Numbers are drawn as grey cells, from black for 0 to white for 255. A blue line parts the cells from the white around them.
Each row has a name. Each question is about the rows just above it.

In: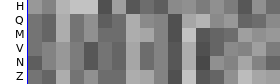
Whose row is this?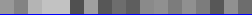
H
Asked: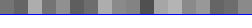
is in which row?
Q
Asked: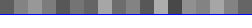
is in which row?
N

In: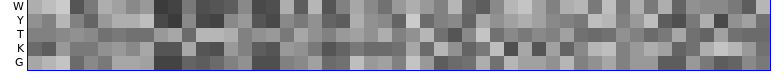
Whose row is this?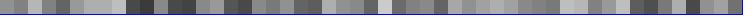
Y
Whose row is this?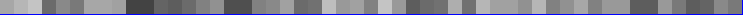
G

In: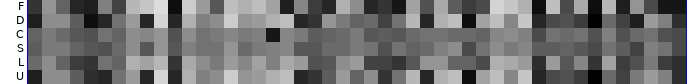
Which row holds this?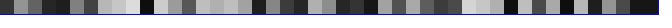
F
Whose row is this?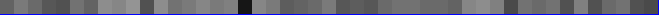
C
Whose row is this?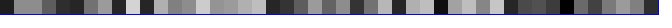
U
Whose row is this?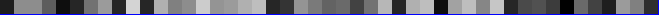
D
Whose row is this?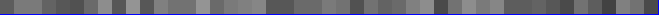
S

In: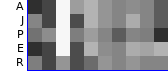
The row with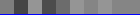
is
R
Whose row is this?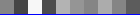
J
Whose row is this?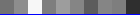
P
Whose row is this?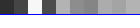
E

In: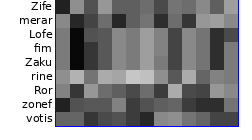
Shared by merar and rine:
[116]
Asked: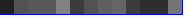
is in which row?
zonef
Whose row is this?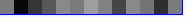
fim
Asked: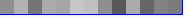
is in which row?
rine

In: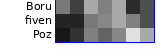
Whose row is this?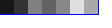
Poz
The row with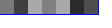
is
Boru
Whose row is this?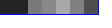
fiven

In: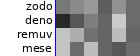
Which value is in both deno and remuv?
[101]
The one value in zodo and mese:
[107]
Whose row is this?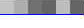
remuv
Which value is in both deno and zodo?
[107]
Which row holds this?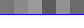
zodo

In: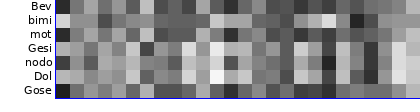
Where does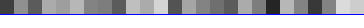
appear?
nodo
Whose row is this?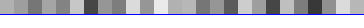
Gesi
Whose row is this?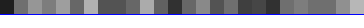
Gose

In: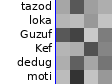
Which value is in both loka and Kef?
[181]
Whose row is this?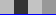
moti
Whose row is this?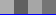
dedug
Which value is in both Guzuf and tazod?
[88]

